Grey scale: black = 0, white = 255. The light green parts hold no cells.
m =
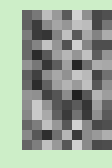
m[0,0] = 99
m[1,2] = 137
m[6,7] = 69
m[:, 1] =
[120, 60, 59, 132, 43, 119, 64, 44, 144, 201, 201, 125, 87, 126]
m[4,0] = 105
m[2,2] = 53
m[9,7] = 158
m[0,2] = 189
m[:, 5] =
[211, 193, 89, 207, 149, 37, 198, 154, 33, 91, 114, 209, 57, 208]
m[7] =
[103, 44, 97, 158, 179, 154, 192, 88, 144]
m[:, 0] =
[99, 97, 123, 102, 105, 146, 95, 103, 148, 142, 134, 102, 136, 100]
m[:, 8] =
[80, 118, 172, 78, 148, 168, 113, 144, 157, 102, 90, 79, 174, 77]
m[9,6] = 53
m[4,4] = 182
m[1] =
[97, 60, 137, 165, 150, 193, 188, 70, 118]
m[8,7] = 179
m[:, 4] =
[90, 150, 192, 81, 182, 160, 145, 179, 140, 69, 58, 87, 181, 86]
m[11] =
[102, 125, 191, 151, 87, 209, 139, 73, 79]
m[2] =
[123, 59, 53, 131, 192, 89, 167, 131, 172]

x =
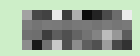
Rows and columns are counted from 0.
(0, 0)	162
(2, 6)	115
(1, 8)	123
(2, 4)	80
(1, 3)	121
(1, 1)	116
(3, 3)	201
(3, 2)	113
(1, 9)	118
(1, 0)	123
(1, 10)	121

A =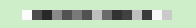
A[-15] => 252
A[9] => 50
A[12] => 58
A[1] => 76
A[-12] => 137

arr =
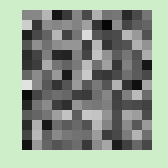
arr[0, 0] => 134
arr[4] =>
[42, 68, 127, 39, 35, 129, 68, 194, 146, 92, 118, 82, 172]
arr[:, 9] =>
[118, 140, 75, 77, 92, 55, 73, 178, 64, 67, 76, 75, 72, 28]
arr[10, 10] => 168
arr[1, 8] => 6
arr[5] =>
[49, 61, 170, 116, 99, 121, 187, 112, 160, 55, 128, 89, 22]
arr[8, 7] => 110
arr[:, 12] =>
[117, 100, 82, 147, 172, 22, 73, 165, 108, 65, 75, 154, 111, 71]
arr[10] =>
[91, 101, 117, 159, 194, 94, 198, 195, 147, 76, 168, 157, 75]
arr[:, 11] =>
[74, 92, 153, 176, 82, 89, 91, 15, 186, 73, 157, 88, 179, 103]
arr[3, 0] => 84
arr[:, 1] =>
[135, 54, 73, 143, 68, 61, 139, 139, 70, 116, 101, 175, 184, 153]
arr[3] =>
[84, 143, 113, 141, 149, 149, 58, 183, 52, 77, 82, 176, 147]
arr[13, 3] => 84
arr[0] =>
[134, 135, 181, 20, 57, 132, 73, 175, 115, 118, 41, 74, 117]
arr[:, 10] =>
[41, 69, 182, 82, 118, 128, 111, 50, 127, 77, 168, 139, 124, 64]
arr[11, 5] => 105
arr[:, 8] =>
[115, 6, 71, 52, 146, 160, 55, 85, 134, 127, 147, 132, 60, 166]
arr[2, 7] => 85
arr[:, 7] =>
[175, 51, 85, 183, 194, 112, 61, 121, 110, 119, 195, 182, 156, 139]

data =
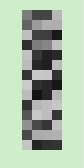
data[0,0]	125
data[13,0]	197
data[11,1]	72
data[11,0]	145
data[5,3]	186
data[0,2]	69
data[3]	[46, 124, 133, 192]
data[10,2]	189
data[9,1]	183
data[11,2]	53
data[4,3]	41
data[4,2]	33
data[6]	[53, 199, 197, 49]
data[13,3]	52
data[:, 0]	[125, 99, 191, 46, 193, 187, 53, 201, 188, 50, 84, 145, 73, 197]
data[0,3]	183

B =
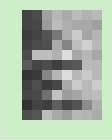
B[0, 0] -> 67
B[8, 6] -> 184
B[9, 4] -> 69
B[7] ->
[63, 78, 59, 70, 169, 202, 185, 204]
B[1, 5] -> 167
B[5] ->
[90, 69, 76, 63, 84, 88, 185, 184]
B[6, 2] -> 133
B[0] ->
[67, 75, 161, 183, 171, 187, 178, 185]
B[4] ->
[76, 189, 189, 177, 221, 167, 183, 168]
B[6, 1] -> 58
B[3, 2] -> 78
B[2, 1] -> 68
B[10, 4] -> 155
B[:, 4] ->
[171, 175, 173, 133, 221, 84, 220, 169, 157, 69, 155]
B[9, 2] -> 63
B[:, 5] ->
[187, 167, 202, 189, 167, 88, 184, 202, 166, 84, 183]
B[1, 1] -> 71
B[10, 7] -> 171
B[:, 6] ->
[178, 169, 166, 207, 183, 185, 201, 185, 184, 139, 180]

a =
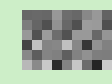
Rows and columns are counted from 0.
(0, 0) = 103
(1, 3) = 146
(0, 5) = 104
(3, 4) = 192
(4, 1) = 93
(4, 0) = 136
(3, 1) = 193
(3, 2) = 132
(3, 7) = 146
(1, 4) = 103
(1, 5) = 80
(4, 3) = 128
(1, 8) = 80
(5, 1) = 138
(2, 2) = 156
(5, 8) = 202

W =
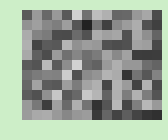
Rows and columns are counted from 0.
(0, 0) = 90
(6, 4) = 204
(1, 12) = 81
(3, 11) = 162
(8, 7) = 181
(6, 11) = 116
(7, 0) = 102
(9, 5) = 175
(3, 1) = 68
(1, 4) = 158
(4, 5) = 134
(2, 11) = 169
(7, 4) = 157
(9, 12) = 183
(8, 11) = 177
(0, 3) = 153
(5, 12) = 110
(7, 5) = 124
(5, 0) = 91
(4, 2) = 76
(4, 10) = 162
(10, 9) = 67
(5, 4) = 141
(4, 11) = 61
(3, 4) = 181
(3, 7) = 152
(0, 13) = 75
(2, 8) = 160
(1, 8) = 64
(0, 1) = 154
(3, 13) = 73
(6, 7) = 148
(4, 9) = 137
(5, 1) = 84
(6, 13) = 131
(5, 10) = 151
